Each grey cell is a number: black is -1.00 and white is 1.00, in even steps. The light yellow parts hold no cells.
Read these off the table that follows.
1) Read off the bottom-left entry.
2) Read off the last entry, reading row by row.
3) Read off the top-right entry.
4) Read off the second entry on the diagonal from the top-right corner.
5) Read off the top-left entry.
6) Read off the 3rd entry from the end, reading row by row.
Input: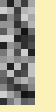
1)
-0.62
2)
-0.16
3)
0.30
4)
0.41
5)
0.06
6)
0.30

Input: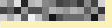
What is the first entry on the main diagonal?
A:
0.41
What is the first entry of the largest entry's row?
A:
0.65
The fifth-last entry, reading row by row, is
-0.15
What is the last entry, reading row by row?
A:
0.31
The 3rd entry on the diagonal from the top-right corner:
0.07
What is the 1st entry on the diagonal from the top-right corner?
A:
0.65
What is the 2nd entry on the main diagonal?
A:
-0.26
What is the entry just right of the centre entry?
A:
0.31
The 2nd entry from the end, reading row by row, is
-0.82
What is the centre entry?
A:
0.41
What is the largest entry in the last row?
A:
0.89
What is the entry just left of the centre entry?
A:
-0.03
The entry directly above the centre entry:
-0.03

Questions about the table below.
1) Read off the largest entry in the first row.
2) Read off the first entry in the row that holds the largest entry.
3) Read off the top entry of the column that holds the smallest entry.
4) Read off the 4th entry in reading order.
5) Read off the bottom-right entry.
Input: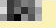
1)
0.59
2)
0.71
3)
-0.33
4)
-0.01
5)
0.38

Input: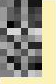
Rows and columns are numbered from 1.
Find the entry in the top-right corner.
-0.83
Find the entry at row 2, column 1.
0.20
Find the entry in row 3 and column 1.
0.20
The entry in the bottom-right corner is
0.43
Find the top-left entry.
-0.10
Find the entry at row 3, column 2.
-0.23
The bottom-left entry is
0.00
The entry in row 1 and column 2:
0.00

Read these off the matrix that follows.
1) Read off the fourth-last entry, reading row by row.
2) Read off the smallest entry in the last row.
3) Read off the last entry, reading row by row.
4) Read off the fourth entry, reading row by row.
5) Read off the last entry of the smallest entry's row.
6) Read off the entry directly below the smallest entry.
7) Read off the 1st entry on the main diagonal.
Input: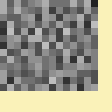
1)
0.24
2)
-0.61
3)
0.24
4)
-0.24
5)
-0.73
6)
-0.24
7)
0.36

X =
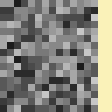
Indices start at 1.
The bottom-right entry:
-0.05
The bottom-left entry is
-0.67
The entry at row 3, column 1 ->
-0.42
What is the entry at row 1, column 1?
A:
0.20
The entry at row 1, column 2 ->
0.20
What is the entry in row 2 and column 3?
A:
0.07
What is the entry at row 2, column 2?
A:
-0.54
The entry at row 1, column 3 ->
-0.78
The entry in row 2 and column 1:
-0.54
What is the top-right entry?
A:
0.31

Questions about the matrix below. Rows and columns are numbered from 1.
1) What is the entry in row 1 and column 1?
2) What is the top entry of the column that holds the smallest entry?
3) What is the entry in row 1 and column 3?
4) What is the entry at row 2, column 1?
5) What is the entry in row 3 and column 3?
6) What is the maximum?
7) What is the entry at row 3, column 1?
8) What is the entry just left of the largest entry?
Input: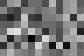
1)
-0.38
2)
-0.15
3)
0.28
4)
0.07
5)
-0.51
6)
0.76
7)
-0.51
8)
0.66

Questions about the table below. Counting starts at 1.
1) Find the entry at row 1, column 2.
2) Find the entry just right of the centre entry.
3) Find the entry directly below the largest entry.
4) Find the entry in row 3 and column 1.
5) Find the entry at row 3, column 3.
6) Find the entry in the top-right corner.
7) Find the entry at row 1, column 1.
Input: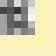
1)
-0.09
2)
0.01
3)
0.47
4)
0.27
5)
0.47
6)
0.58
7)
0.37

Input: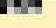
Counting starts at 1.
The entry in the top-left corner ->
-0.70
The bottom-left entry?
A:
-0.94
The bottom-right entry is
0.25
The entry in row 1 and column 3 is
-0.83

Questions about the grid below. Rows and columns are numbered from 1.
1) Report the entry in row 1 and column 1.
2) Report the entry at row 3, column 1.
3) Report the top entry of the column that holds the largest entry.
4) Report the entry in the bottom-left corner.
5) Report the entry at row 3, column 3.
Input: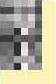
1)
0.16
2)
0.27
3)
0.38
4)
0.04
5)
0.58

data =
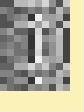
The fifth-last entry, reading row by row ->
0.02
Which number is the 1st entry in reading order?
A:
-0.35
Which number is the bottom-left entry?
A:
0.14
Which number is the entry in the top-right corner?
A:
0.57
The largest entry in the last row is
0.45
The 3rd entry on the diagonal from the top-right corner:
0.25
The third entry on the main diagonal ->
0.02
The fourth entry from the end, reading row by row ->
0.14
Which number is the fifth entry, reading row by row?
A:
0.57
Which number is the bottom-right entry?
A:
0.25
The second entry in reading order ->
-0.35

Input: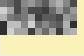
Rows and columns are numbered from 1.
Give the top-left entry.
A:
-0.05
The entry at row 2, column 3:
-0.42
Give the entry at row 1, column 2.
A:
-0.17
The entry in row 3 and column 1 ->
0.39
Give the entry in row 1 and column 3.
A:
-0.42
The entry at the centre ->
-0.52
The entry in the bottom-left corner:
-0.63
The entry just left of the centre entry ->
0.29
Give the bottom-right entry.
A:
0.39
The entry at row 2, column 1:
0.62

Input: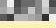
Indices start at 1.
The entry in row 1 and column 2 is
0.87
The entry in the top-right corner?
-0.40
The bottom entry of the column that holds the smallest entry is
-0.62
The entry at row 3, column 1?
-0.29
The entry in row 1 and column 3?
-0.40
